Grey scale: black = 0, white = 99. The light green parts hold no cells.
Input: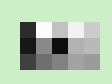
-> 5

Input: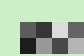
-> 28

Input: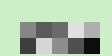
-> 55

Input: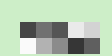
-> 54

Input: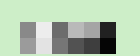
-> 46

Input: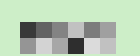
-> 65

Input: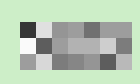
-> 61

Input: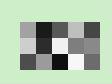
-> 93

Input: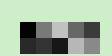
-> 9

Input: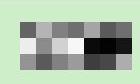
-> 81
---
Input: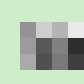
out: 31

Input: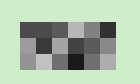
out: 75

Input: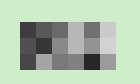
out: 64

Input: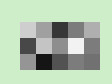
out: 8

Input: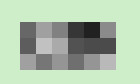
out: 46

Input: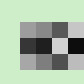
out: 49
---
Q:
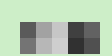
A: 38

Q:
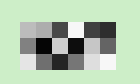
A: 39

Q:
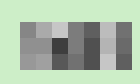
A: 41

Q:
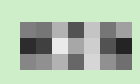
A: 14

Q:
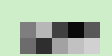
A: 34

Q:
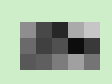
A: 22
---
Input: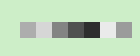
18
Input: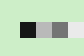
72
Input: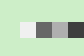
40
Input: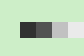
32
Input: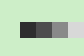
30
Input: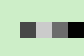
79
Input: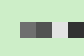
32
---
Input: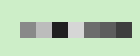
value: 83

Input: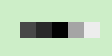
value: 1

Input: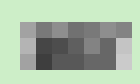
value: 37

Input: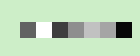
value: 55

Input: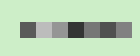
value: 20

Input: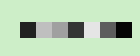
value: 20

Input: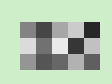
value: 91
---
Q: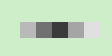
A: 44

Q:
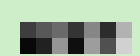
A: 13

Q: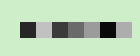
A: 75

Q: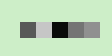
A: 77

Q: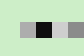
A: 6

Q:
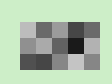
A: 27

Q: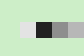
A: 13

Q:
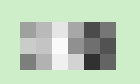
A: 69

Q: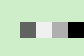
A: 93

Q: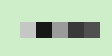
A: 9
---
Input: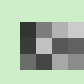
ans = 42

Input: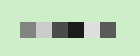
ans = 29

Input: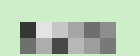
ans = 28

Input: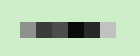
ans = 30

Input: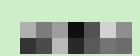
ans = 16

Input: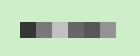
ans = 75
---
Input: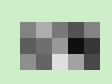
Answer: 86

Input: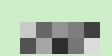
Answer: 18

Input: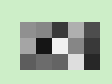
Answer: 39

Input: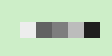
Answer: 49

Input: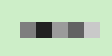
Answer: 60

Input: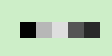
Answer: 86

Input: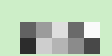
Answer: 70

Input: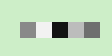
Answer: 7

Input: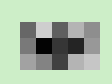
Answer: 25

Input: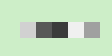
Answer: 23
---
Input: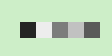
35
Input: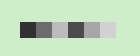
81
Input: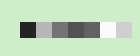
80
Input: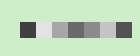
32
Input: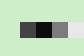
90
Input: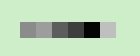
74
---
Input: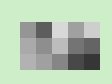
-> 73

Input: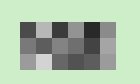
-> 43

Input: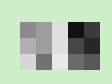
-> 86

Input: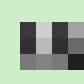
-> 72

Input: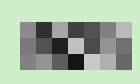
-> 29

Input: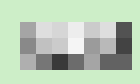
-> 60

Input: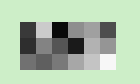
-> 10

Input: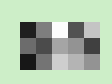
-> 64
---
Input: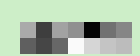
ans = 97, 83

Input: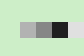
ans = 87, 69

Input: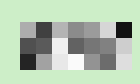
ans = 97, 93

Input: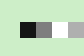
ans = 99, 68

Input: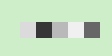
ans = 93, 85

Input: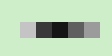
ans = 76, 60

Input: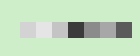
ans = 89, 82

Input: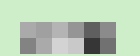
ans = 82, 78
